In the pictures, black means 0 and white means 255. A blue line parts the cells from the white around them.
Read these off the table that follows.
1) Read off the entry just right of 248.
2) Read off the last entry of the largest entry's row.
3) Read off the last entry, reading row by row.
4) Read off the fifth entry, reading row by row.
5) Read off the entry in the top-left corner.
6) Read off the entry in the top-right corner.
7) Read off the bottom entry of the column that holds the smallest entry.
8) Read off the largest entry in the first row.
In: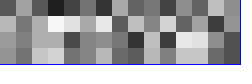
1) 224
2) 148
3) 81
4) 68
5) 87
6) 141
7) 211
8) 190

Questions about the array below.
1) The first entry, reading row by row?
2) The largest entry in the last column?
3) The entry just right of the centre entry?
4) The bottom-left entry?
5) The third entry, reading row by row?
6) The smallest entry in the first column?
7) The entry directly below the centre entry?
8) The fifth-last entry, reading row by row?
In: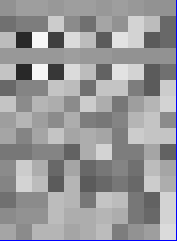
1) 146
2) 219
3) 119
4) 165
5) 158
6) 104
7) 173
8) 188

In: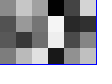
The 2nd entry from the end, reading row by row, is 145
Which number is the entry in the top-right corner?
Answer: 212
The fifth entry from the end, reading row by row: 186
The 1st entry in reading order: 139
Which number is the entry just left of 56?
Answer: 88
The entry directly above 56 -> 153
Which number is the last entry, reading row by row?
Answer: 192

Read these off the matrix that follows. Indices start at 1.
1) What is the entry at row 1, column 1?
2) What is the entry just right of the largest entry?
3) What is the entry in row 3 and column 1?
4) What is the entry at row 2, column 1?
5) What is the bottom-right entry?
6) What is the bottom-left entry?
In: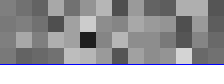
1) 127
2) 105
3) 127
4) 121
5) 113
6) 121

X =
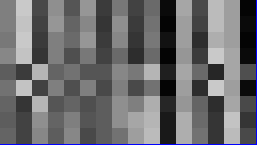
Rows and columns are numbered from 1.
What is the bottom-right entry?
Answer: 73
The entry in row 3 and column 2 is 201
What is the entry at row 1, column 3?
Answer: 73
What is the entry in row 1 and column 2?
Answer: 201
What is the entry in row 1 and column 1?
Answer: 127
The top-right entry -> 4
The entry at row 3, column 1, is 120
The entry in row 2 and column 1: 127
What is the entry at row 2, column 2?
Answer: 195
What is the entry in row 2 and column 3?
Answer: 66
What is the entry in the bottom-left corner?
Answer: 100

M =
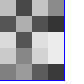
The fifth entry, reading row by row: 86
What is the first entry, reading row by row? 190
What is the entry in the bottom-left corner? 128
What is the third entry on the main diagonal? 223
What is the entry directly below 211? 93
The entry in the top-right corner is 140
